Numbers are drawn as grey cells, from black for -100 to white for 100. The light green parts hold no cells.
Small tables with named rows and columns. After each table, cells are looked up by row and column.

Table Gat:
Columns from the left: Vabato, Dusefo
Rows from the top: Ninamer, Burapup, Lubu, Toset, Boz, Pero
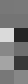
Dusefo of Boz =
-56
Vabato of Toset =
6
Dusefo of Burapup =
-9
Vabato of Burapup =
-9
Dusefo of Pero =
6
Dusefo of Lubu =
-71
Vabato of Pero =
-6
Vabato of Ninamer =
-6
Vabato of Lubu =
71
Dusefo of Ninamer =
-5
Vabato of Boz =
29
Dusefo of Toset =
-13
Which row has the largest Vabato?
Lubu

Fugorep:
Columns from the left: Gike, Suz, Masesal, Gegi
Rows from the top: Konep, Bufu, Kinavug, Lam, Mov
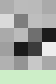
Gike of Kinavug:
33
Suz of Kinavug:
47
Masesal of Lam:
-54
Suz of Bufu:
-1
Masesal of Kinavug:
-13
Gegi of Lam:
86
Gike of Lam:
25
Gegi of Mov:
32
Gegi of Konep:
33
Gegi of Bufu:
44
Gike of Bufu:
71
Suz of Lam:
-80

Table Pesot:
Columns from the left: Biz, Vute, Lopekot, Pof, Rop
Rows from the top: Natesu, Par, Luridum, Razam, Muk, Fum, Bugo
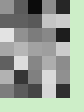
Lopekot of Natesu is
-91
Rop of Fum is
13
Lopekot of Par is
-30
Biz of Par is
-24
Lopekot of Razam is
27
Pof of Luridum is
7
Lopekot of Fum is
0
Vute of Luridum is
14
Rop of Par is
60
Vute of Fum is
-58
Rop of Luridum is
-77
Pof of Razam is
24
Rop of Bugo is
-63
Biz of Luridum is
78
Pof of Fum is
71
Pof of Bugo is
68

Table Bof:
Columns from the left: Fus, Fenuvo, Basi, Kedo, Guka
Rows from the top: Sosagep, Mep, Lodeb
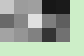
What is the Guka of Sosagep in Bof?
-80
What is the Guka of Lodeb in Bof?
-11
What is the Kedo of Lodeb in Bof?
-59
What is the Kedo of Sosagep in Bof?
-82
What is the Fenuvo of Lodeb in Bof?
17
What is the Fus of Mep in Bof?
-18
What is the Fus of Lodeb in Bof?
28
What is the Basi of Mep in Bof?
76
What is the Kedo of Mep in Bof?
-1

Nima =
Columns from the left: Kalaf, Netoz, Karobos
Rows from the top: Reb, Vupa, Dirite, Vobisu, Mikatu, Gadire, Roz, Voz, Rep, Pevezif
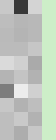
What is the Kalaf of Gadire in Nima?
41
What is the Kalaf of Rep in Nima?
49
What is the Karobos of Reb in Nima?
66
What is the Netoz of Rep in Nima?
58
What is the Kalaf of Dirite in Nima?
46
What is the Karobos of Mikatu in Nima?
33
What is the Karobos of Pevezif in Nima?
56
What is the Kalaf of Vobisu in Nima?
47

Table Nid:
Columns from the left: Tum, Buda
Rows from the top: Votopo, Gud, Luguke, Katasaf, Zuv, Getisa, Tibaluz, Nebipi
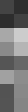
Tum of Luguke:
32
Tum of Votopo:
-47
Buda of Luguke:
60
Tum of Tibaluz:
-35
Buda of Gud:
-49
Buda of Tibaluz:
7
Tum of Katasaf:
8
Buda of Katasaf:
42
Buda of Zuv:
-19
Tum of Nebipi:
-34
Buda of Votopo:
-64
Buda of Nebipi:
4
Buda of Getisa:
10
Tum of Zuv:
-33
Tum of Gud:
-65
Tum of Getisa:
26

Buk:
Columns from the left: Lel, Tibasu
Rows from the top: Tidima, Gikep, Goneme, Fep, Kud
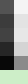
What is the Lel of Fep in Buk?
-70
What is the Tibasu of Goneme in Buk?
81
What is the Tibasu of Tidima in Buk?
91
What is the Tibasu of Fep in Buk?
66
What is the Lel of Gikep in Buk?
-53
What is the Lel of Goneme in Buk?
-48
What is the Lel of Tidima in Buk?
-35
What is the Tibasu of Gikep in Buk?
78
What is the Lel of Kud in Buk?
-94
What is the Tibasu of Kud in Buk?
8

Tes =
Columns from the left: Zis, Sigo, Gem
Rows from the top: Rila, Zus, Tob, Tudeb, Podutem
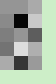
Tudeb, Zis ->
-10
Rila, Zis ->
17
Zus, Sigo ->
-95
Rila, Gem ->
33
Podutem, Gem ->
21
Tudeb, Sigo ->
73
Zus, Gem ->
58

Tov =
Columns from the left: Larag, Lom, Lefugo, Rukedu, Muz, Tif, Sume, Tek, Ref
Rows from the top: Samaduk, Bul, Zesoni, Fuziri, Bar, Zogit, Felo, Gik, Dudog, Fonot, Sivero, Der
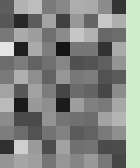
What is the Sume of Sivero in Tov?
-10
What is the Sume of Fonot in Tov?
-23
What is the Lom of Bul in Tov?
-69
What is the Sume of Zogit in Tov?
-2
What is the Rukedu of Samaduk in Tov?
-4
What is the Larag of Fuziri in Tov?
79
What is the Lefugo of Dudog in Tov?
-42
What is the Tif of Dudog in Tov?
-12
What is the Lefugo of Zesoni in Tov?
24
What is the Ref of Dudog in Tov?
41
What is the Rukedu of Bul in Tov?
28
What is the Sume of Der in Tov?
20
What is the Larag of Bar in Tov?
-15
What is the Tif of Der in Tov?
4
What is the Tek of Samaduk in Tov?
10
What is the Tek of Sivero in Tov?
-41
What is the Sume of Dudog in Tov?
-15
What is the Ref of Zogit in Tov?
-29

